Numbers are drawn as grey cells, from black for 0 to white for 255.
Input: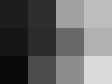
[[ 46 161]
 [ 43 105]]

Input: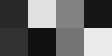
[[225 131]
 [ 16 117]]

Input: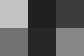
[[ 32  60]
 [ 39 135]]

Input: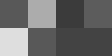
[[172  59]
 [ 88  67]]

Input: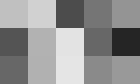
[[209  76]
 [178 227]]

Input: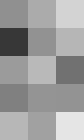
[[171 211]
 [146 182]]

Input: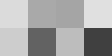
[[169 165]
 [ 98 189]]

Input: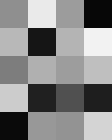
[[234 156]
 [ 21 180]]

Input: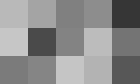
[[164 128]
 [ 74 131]]
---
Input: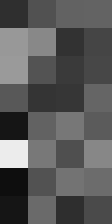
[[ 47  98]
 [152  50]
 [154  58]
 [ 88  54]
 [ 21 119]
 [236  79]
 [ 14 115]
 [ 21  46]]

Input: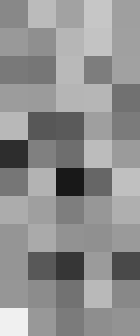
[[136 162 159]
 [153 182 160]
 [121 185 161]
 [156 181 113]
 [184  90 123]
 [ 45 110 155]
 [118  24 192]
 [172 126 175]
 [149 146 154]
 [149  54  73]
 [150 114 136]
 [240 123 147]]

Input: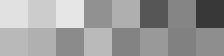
[[225 230 175 133]
 [185 139 131 129]]

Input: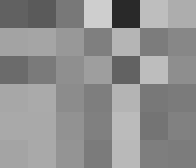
[[ 97 120  41 173]
 [163 152 181 135]
 [107 143  98 142]
 [167 140 180 123]
 [169 146 187 129]
 [164 148 185 124]]

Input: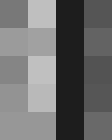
[[120  29]
 [155  29]
 [133  29]
 [147  29]
 [151  29]]

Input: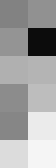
[[130]
 [148]
 [176]
 [140]
 [134]
 [220]]

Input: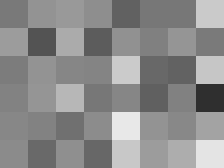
[[121 153  97 119]
 [156 171 145 149]
 [124 134 203  98]
 [130 183 134 129]
 [135 112 232 136]
 [139 143 200 173]]

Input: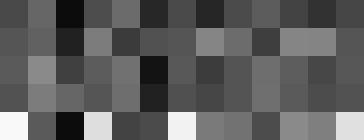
[[ 73  12 107  74  75  67  70]
 [ 85  33  59  85 108 133  85]
 [ 90  64 113  88  84  93  87]
 [ 82 102 110  80  84  90  82]
 [249  12  67 242 114 138 224]]

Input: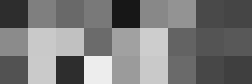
[[ 45 105  23 147  69]
 [139 193 161  99  88]
 [ 82  45 155 106  63]]
